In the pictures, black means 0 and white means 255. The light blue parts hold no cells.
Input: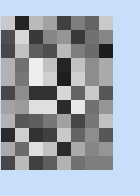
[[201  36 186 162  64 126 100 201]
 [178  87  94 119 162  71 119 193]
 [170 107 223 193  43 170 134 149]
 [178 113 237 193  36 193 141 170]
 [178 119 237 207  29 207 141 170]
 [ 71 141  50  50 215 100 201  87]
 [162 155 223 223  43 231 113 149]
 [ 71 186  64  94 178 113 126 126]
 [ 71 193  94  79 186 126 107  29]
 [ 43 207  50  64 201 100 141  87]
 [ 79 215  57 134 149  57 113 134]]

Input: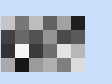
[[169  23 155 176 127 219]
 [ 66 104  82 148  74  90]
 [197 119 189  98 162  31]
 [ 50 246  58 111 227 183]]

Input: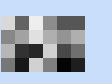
[[119  23 209 127   4  30]
 [182  50  38 209  72 111]
 [217  99 238 141  86  86]
 [135 162 224 175 148 175]]

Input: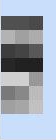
[[ 39  33  33]
 [ 61  68  88]
 [ 80  80  74]
 [121 136 187]
 [179 160 172]
 [160 166 193]
 [208 208 152]]

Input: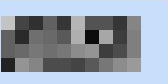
[[ 97  42 111 105  89 175  12 167  61 127]
 [196  68  48  97  54 181  83  83  54 133]
 [ 97 105 119 111 119 140 148  61  76 127]
 [ 34 148 133  76  76  68  89 119 140 154]]

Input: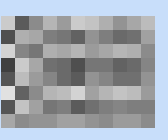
[[203  91 139 181 155 203 195 175 147 167 188]
 [225  98 139 181 188 211 161 181 195 188 155]
 [211 133 118 175 167 181 155 167 181 175 139]
 [167 139 147 147 161 161 147 139 155 155 139]
 [ 79 175 167 126 118  98 147 126 106 112 161]
 [ 85 188 155 133 106  91 147 133 112 112 147]
 [ 85 195 161 118 126  91 112 126 133 126 126]
 [ 64 203 167 112 106  79 118 118  98 106 133]]

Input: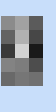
[[105 118 112]
 [131 125  77]
 [139 162  91]
 [ 99 177  71]
 [ 57 210  25]]

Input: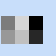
[[152 192  39]
 [124 214   0]]
